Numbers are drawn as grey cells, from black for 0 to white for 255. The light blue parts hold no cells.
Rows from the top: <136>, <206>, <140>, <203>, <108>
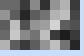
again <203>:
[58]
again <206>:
[93]
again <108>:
[93]
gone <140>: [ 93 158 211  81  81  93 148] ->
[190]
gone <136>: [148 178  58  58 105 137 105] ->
[49]
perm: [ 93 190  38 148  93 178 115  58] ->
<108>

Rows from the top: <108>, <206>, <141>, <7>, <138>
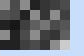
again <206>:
[140]
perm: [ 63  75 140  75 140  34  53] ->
<108>
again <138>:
[34]
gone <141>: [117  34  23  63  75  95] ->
[85]
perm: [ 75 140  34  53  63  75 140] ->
<108>
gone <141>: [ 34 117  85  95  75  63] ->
[23]

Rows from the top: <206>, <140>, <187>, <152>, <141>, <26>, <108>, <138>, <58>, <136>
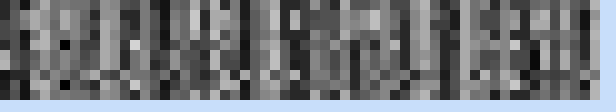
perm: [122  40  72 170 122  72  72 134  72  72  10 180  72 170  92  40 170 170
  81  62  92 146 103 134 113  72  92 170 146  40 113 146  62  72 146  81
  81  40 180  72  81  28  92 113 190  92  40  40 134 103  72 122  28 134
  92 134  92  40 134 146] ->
<26>
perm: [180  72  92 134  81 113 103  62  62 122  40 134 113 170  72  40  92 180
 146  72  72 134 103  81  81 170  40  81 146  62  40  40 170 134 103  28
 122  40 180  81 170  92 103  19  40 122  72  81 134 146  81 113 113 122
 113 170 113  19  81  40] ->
<206>
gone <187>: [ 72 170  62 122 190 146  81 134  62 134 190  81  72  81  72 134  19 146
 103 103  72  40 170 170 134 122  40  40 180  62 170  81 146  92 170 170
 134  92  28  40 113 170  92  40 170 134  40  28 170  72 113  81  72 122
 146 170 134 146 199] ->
[158]
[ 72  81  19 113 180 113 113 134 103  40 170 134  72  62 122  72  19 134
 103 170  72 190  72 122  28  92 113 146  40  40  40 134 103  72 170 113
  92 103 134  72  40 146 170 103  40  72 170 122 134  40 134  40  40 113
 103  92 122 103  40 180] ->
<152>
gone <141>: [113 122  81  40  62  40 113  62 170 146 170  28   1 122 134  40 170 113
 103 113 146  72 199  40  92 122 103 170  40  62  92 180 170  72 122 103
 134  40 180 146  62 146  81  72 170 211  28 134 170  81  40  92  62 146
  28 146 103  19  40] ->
[52]

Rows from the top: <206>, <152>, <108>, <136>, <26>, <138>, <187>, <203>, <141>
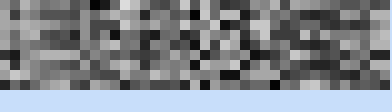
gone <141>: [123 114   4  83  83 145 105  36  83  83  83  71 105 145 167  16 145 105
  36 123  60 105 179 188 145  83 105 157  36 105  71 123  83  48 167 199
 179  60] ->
[93]
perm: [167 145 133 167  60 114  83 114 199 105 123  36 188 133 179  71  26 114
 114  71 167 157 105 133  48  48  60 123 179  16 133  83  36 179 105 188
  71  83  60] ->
<26>
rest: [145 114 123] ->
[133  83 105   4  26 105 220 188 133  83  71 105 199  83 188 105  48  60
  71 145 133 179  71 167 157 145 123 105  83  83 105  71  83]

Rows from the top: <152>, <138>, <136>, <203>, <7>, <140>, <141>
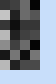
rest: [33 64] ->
[73]
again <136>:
[54]
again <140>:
[118]

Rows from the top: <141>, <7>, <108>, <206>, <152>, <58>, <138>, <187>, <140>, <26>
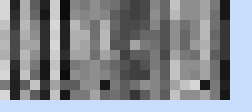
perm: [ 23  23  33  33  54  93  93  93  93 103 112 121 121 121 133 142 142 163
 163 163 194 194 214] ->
<26>
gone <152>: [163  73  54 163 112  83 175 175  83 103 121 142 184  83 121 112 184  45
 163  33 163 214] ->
[154]
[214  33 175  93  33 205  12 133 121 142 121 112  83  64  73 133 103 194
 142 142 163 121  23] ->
<141>

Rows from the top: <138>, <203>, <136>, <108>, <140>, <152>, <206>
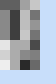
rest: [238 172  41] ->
[105]
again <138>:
[96]
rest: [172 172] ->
[74]
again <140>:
[172]
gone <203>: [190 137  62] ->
[116]

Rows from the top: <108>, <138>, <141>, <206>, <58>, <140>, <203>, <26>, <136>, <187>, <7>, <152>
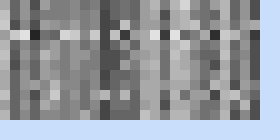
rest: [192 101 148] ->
[101 125 125 125 136 125 136  70 101 113 101 157 169  79 169 181 125 113
 101 181 101 148  79]
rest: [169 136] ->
[101 181 169  79 157 125]
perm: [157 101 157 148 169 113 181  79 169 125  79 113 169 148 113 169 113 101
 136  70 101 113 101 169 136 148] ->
<7>
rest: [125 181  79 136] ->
[79]
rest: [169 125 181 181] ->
[136 113 125 181  79 136  79]
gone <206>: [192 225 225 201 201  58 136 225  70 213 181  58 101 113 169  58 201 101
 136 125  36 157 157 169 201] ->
[46]
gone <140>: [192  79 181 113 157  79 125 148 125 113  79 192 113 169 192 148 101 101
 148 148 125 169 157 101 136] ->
[89]

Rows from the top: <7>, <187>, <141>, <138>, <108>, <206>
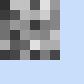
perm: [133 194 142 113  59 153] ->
<138>
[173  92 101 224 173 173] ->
<108>
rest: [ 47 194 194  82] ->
[224 153]
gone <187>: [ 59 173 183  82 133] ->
[205]
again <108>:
[173]
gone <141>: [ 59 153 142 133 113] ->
[124]
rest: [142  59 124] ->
[133]

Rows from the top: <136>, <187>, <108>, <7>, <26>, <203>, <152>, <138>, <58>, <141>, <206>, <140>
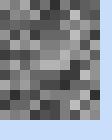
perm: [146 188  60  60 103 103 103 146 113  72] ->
<138>
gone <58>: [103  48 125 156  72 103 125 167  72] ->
[113]
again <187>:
[82]
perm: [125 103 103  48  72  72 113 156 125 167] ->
<58>
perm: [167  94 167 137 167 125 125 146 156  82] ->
<26>
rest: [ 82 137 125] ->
[156  60  72  82 188  94  82]
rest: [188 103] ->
[146]

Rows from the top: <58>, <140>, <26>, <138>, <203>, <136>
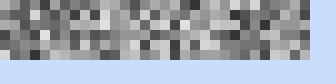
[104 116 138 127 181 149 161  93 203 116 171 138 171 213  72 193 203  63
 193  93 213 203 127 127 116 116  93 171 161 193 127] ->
<203>
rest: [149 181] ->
[ 93  53 161 193 149 213 149 213 104 127 138 171  93]
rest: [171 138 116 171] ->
[149 171 161  53  83 127 116  93 181 149  72]

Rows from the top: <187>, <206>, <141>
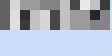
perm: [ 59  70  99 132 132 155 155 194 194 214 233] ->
<187>
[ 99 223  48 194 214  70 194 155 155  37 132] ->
<206>
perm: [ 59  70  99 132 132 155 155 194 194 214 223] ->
<141>
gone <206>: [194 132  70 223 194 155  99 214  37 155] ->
[48]
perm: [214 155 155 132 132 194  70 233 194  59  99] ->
<187>

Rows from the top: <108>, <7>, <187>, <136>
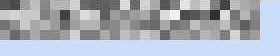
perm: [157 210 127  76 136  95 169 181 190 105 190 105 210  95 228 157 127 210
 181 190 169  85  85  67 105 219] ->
<108>
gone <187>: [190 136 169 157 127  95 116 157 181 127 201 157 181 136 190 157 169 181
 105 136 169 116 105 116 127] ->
[145]
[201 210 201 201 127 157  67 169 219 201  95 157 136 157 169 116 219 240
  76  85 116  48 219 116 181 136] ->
<7>

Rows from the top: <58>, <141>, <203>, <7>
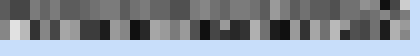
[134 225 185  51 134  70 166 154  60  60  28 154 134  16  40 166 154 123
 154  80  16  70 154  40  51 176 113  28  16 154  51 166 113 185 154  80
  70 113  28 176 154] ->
<203>
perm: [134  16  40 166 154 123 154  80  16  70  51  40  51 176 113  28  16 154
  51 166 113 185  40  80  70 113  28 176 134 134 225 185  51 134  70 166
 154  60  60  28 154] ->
<7>
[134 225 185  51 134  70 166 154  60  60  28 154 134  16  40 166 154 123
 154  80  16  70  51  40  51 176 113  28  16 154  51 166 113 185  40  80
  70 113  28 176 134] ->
<7>

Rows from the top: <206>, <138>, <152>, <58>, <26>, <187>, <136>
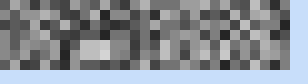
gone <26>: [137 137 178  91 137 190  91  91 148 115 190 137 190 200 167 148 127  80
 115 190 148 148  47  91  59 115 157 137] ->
[103]
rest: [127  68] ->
[137 115 190 137  68 157 190 115 200  80 148  91 167 157 127]
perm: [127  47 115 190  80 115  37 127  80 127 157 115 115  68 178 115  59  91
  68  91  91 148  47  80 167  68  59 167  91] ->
<136>

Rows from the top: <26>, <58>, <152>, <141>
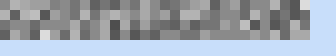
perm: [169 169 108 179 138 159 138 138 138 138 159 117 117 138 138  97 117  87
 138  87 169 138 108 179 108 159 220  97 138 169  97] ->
<141>
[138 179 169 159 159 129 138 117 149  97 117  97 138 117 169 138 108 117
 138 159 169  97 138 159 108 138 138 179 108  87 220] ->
<26>
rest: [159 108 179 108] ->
[138 169  87 138  87 117  97 138 138 117 117 159 138 138 138 138 159 138
 179 108 169 169]
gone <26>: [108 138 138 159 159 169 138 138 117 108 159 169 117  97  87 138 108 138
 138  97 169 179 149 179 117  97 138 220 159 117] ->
[129]
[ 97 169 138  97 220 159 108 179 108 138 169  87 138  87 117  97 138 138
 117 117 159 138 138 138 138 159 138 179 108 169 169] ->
<141>
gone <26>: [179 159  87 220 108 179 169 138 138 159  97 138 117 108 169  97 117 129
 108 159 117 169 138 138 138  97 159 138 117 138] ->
[149]

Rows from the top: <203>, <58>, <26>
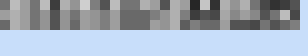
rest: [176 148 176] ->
[116  72  50  61  83]
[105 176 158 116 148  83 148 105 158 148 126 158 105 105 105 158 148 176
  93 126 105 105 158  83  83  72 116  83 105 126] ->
<26>
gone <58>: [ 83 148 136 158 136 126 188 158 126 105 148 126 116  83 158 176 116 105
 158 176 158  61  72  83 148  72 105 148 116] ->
[167]
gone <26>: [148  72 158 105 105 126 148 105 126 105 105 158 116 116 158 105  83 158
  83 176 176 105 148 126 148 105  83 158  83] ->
[93]
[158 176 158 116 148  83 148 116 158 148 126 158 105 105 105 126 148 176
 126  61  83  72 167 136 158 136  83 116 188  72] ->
<58>

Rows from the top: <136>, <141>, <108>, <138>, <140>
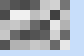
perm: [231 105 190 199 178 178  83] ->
<140>
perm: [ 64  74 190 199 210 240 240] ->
<141>
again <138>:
[105]
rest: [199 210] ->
[117]
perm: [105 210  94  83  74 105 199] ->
<138>
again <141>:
[240]
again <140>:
[178]

